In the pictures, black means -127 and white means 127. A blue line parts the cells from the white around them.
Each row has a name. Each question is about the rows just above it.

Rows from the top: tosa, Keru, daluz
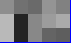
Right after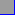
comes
[42]
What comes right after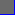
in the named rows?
[20]
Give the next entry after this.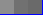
[20]
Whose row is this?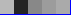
Keru

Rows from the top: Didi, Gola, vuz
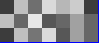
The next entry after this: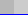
[-67]
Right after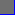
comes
[90]
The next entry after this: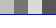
[33]
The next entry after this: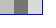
[-40]

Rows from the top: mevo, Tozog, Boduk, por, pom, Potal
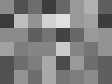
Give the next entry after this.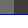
[-24]
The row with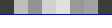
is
Tozog
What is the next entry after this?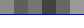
[19]
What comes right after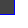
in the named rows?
[-24]

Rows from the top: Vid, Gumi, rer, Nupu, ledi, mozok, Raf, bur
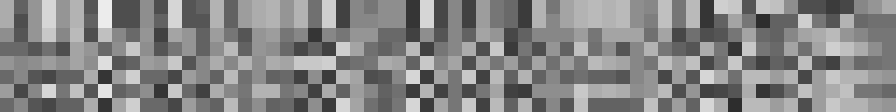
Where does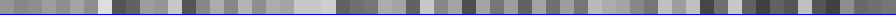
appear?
ledi
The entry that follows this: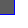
[-9]
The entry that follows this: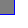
[64]

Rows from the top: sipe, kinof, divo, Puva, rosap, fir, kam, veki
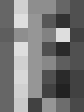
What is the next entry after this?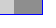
[-25]
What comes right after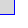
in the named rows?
[22]
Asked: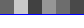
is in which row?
veki
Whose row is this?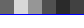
fir
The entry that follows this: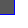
[-77]
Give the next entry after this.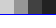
[-62]
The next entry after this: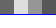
[-77]

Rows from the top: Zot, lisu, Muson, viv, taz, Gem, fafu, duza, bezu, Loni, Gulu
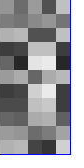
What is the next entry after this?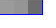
[-3]
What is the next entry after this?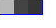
[80]
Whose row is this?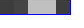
viv
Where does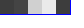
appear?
fafu
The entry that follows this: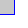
[-66]
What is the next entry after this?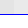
[-88]
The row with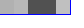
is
Muson

